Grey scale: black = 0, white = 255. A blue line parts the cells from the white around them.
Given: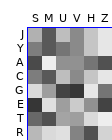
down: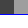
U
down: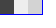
Z
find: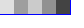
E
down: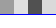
M
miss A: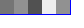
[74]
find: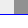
A

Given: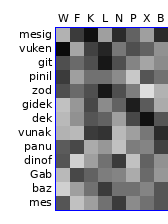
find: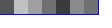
mes
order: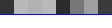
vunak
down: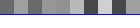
F
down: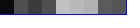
W
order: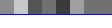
pinil
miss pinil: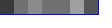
[200]

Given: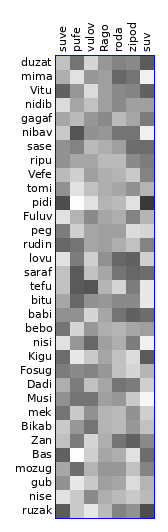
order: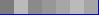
gagaf
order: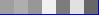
nisi

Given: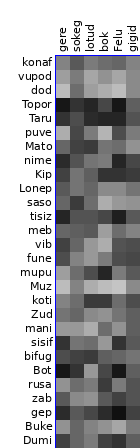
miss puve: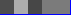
[180]
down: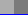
bok
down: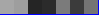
lotud

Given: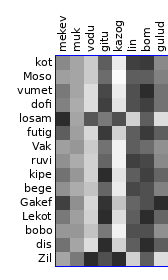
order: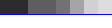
dis
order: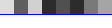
Zil
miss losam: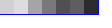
[87]
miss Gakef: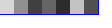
[51]
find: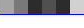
Zil

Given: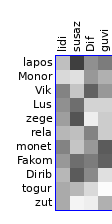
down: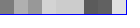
guvi
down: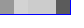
guvi
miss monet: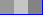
[91]
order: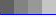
Vik

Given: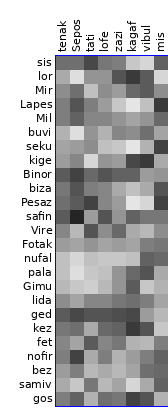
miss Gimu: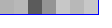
[206]
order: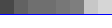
sis
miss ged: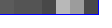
[78]
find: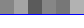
fet

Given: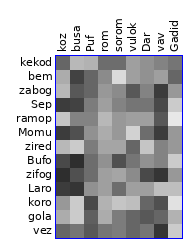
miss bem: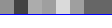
[139]
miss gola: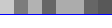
[95]

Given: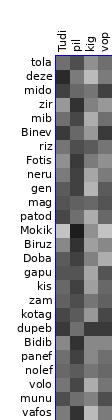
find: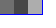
mib
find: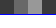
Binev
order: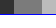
vafos

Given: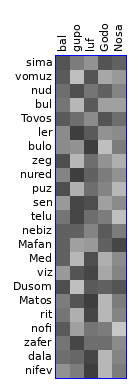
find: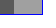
bul
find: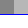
puz
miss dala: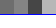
[103]
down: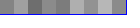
Nosa
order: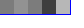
nifev
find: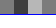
nifev
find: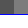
sima

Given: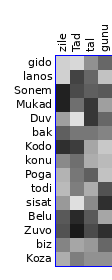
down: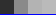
zile
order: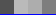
todi
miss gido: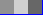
[216]

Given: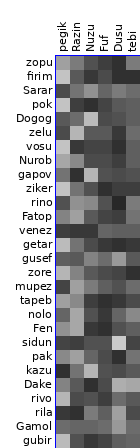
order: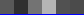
kazu
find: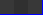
getar
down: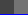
tebi
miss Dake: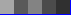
[174]
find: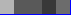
zelu
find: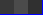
firim
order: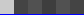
sidun

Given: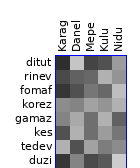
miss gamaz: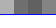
[169]
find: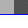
tedev

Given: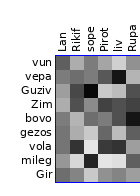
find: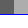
vun
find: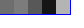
vepa
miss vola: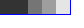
[58]
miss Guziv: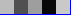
[72]
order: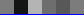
vepa

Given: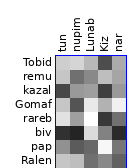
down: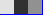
tun
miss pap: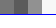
[104]
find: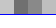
remu
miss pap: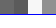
[118]
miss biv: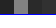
[219]
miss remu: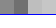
[165]

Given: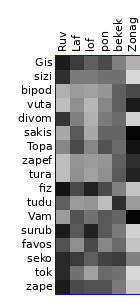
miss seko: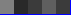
[67]
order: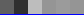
zapef
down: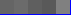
bekek

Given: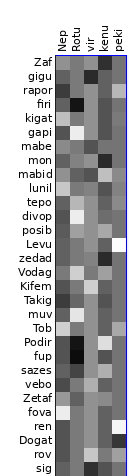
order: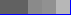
tepo
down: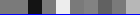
Rotu
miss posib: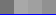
[91]
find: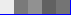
fova
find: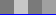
rov
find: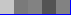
lunil
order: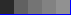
mon

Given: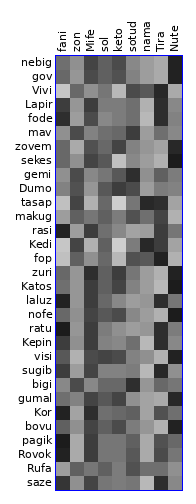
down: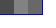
keto
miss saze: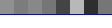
[53]
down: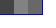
sol
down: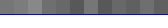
sol
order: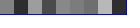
fode
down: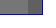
sol

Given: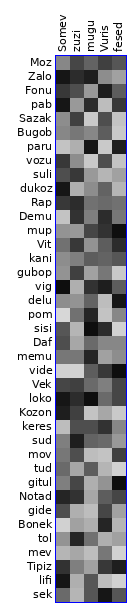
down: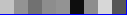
Somev
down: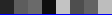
mugu
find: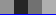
tol
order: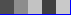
Sazak

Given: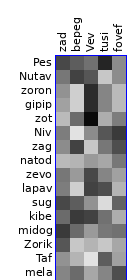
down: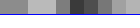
fovef
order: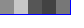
Nutav
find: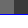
kibe

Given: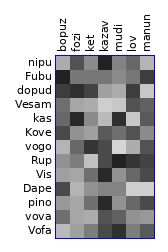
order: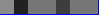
Fubu
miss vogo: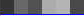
[213]
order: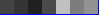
Rup

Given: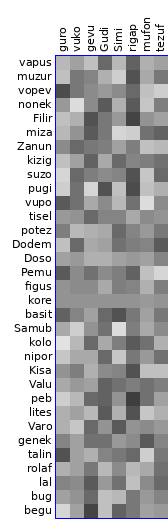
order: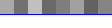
kizig
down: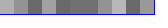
vuko
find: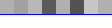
lites

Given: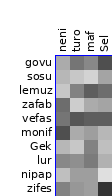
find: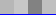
Gek
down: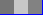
turo
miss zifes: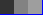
[151]
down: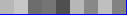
neni
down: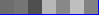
neni

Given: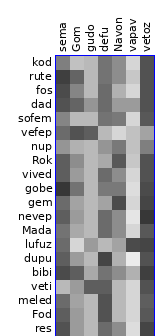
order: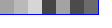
gem
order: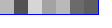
meled
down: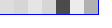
vapav
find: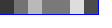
gobe
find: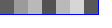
Fod

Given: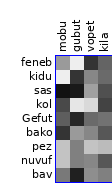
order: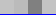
pez
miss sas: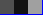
[25]
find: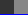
kidu
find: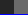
Gefut

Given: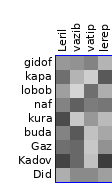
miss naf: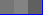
[124]
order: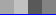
buda

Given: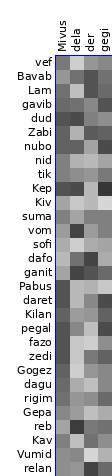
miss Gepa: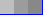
[172]
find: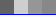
Gogez

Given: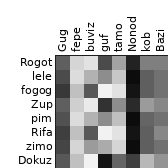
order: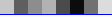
lele
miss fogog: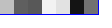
[56]

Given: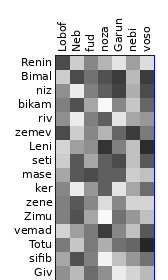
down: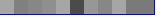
fud
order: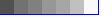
Zimu
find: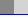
zene
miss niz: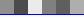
[67]
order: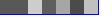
seti

